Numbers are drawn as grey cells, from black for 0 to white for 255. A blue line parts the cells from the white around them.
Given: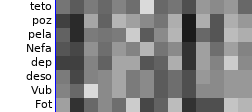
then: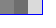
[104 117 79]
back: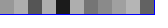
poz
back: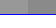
Vub
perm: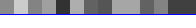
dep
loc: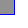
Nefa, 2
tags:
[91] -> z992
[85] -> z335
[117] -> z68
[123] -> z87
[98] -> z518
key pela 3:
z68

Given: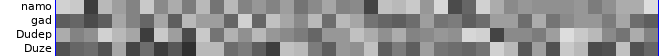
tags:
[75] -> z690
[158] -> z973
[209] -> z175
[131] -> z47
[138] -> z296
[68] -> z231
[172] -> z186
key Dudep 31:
z231
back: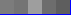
gad
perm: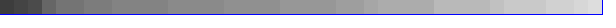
namo
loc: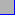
Dudep, 12
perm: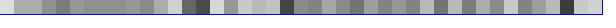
namo
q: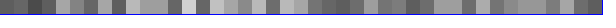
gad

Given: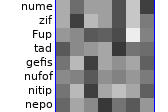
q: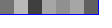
gefis
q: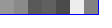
Fup
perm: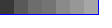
tad

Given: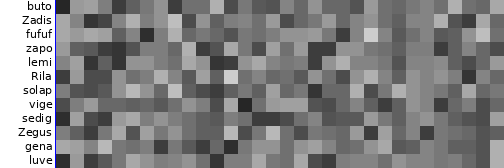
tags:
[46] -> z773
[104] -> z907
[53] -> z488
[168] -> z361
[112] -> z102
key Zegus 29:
z907
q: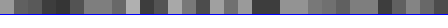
zapo
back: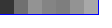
luve
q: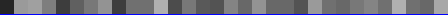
buto
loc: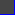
Zadis, 3
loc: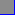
lemi, 27

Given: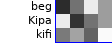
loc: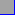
kifi, 1
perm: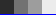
beg
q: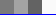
kifi
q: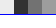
Kipa
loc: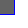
kifi, 2
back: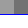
Kipa

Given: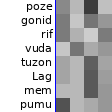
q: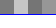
gonid
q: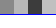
poze
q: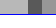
mem

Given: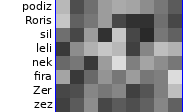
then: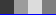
[164 141 119]
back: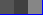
Zer
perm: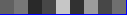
sil
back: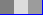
nek
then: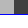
[134 190 177]
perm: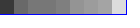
fira
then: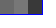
[156 220 127]

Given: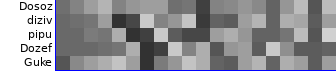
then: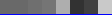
[131 174 85]
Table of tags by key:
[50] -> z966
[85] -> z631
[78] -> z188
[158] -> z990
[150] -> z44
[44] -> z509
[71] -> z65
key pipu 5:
z966
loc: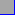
diziv, 17
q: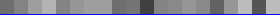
Dosoz
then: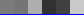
[92 71 71]
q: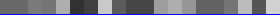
pipu
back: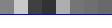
Dozef

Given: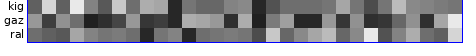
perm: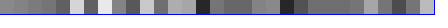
kig
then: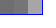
[117 76 117]
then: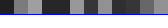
[47 166 233]

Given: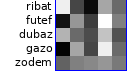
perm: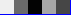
gazo
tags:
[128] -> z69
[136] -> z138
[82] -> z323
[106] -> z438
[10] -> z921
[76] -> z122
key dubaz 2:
z122
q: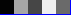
gazo

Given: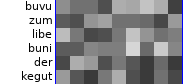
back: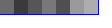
der
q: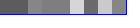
buni
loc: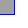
zum, 3
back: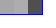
buvu
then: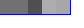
[195 173 64]
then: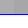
[195 173 64]
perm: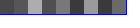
der

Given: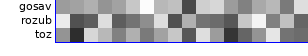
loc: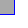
gosav, 14
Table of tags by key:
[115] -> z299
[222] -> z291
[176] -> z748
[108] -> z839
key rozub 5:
z299
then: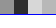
[129 176 122]

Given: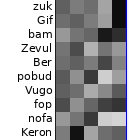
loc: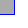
Vugo, 2
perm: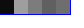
Gif
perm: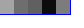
zuk

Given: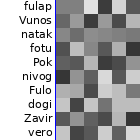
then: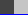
[115 189 189]
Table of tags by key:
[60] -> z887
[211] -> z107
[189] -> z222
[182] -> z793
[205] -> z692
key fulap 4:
z107
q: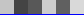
vero
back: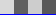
vero
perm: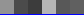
Pok

